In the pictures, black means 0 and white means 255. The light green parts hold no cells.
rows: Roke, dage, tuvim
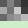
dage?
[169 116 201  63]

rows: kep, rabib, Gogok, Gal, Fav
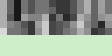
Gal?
[174 131 116  84  55 158 202  71  84 100 145 202 131 100  40 145]
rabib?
[174 100  24 116  84 116 116 100  55  55  84 131 174 100 158 116]

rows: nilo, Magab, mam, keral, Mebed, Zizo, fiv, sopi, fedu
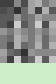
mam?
[ 90  90 149 106 122 162 136 136]
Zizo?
[122 106 176 149 122 162 106 149]
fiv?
[122  77 176 106 122 176 106 176]
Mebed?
[149 122 162 136 122 149 122 162]

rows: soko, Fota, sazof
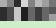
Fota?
[ 45  75 200  32 103  60 103  87]
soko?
[173 130  45 213 130 186 158 117]

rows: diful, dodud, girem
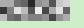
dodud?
[ 55 129 225 188  85 237  71 172 225 100]
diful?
[172 172 113 100  39 145 157  85 200 213]

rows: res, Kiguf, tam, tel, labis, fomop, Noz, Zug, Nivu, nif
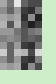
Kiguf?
[141 100 153  61  47 116]
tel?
[179  86 179  74  32  61]
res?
[167 116 230 100  74  74]
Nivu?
[141 100 153  61  47 128]

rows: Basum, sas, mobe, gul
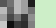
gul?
[199  15  57  45 128]
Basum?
[ 87 115 186 158  29]
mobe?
[158  73 115  57 143]

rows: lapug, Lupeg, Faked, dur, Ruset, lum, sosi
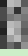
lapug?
[ 34 186 174  91]
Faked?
[ 76 118 132 118]
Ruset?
[ 34 199 159  91]

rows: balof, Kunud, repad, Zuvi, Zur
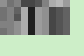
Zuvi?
[129 129 144 172  31 156 144  70  84  98]
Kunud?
[114 129  98 172  31 156 144  70  84  98]
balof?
[144 114 129  70  70  84 129 172 184 156]
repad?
[114 129  84 172  31 156 144  70  84  98]
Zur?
[114 129 144 172  31 156 144  70  84  98]

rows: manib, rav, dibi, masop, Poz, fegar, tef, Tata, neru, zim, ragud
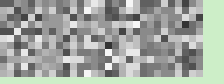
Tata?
[165 207 122 232  96 153 178 165 153  80 178 122 122 138 110 246 138 178
 232 232 110 122 122 138 110 191  96  80 122]
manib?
[ 96  96 153 138  96 165 138 153 122 138 178 110 191 232 207  96 138 110
 246 191  96  96 110 207  96 165  68 138 178]
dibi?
[165  96 110  68 207  68 138 153 153 191  80 153  96 138 153  96  80 122
  96  68 191 165 138 165 138 138 219 178  68]
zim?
[165 207 122 232  96 153 178 165 153  80 191 122 122 138 110 246 122 178
 219 219 110 122 122 138 110 191  96  80 138]

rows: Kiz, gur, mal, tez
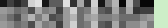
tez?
[154 140 109 125  77 167 125 140  64 154 208 109 125 192  93  77 167  93
 140 140 167 125]

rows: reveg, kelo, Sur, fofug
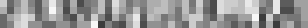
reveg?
[204 105 145 189 130  92 161 232 161  92 173  76 118 130 189 105 220 173
 118 145 130 173 173 189 161 145 189 118 204 118  76 220 204 204 189 232
 204 145 118 232  92  92 161 161]
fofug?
[105 130 204 220 145 145 105 105 145 145 105 161 161 247  60 130  92  76
 161 220  76 145 145 130 189 130 105 204 145 130 173 145 130  92 130  92
 189  76 173  60 145 173 105 145]
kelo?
[173  92 161 189 145  92 145 247 173  76 161 105 105 145 189  92 204 161
 130 189 118 173 189 189 161 118 189 130 189 105  76 220 204 189 189 220
 220 105 130 232  76  76 130 161]

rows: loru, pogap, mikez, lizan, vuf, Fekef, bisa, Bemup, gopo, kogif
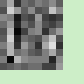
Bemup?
[ 94 180 110 126  94  81 126 168  94]
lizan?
[110 153  37 110  81 138  81  65  94]
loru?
[110 168  49 110  94 126 110 138  94]

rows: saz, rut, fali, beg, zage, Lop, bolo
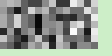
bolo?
[123  96  40  83 170 138 197  40 184 154  55 138 138 110]
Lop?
[197 123  68  25 123 197  83  25 197 110 110 123  68 224]
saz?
[170 184 170  96  68  68 138 197  55  55 236 197  83 211]
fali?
[170 123 211 123  96   9 138 110  40  55  40 110  83 236]

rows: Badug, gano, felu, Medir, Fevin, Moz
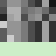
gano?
[ 77 175 175 108 122 134 108  61]
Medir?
[205 148 148 122  77  49 161  49]
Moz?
[ 93 205 148 122  77  49 161  49]
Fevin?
[ 93 148 148 122  77  49 161  49]

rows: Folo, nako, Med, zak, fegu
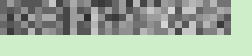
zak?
[102  86 102 144  86 128 102 102 128  70 156  86 102 182 102 156 102 156
 144 114 114 144 128 213 102 170  86 197 114 182 144  58 114]
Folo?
[102 156 114  86  86  86 128 197  70 114 170 128 144  70  58  70 102 156
  58 182  70 144  70 156 144 114 156 182 170 128 182 114 114]
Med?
[128  58 144  58 170 128 170 170  86  70 156 156  45 197 144  70  58  86
 170 102 128 156 156 182 114 102 128 114 144 156 170 128  86]

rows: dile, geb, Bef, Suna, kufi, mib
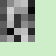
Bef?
[ 68 192  53 110  68]
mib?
[125 167  37 206 125]
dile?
[ 81 140 180 192  37]
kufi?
[ 81   9 180 192  37]

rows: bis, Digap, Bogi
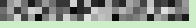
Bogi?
[ 96 125 209  68 166  10 125 182  83 209 140  83 223 166 194 182  10 125
 112 125 152  26 166 140  40  83  26]

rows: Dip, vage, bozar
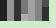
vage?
[ 33 148  49 119 162 132  49]
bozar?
[ 33 148  49 174 162 132  49]
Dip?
[ 33 148  49 119 162 132  78]

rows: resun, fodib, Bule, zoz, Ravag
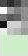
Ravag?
[235 196 182 158]
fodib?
[247 158 130 143]
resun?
[ 72  45  72 114]

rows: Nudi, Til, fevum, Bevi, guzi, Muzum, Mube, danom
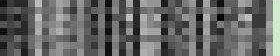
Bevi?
[ 84  69  84  41  96 163 123 136 149  96 109 123  84  69 123  41 123  41
 109  41 163 136 123  69  96  69  57 136  57 149  57 123  96 136  84 123
  57  57 163]
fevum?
[ 29  57  29  57  96 189  96 123 175 149  96 136  96  29 123  17  84  84
 189  41 175 136 175  29  69  96 149 136  17 175  96   3  69  69 163 189
  57  57 136]

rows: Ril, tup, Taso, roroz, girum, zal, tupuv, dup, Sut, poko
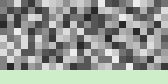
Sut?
[131 220 159 143 220 175  57 143  57 204 189 143  86 204 115 115 236  86
  71 115 143  57 204 175]
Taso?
[ 71 175  57 131 220 204  86 143 189  71 115 115  41  86  71 115 143 236
 204 115  86 115 220 175]
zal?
[220 115 143 220  99 220 131  57 204 189 143  86 204 175 159  41 189 204
 175 143  57 204 175  86]

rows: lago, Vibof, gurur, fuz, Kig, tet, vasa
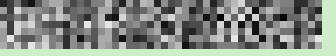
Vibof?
[157  61 213 142 157 142 127 103 184  75 103 115 103  87 170 170  61 170
 103  87 103 142 170  61  47 184 142  35  75 127  75 184 127 200 103 200
  19 142 184 157 115 115  35 115  75  35]
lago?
[ 35  61 115  47  19  87 142 170 170 127  75 103  75 127 127 184 103  35
 157  75 184 170  35 142  75  87 142 127  61 157  35  87 157 184 213  87
 103  47  87 142 127 127  47  47 103 127]
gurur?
[ 75  87 127  87 184 115 213 142 200 170 103  87  47 115 184  35  19 213
 142 115 184 170  75 170 213 142 142  87 127  19  87   4 200 103 229  35
 213  61 142  47   4 103 103 157  61 157]
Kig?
[157  61 213 142 157 142 127 103 184  75 103 115 142  87 142 170  87 170
 103  87 103 142 170  61  47 184  47  35  75 127  75 184 127 200 103 200
  19 142 184 157 115 115  35 115  75  35]
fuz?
[184  61 213 184 213 127  87  75  75  35 157  87 229 115 184 229 184  87
 127 142 103  61 157  19  61 157  61  75  75 142  47 213  35 200  19 142
  19 157  75 142 184 170  61 103 170  61]

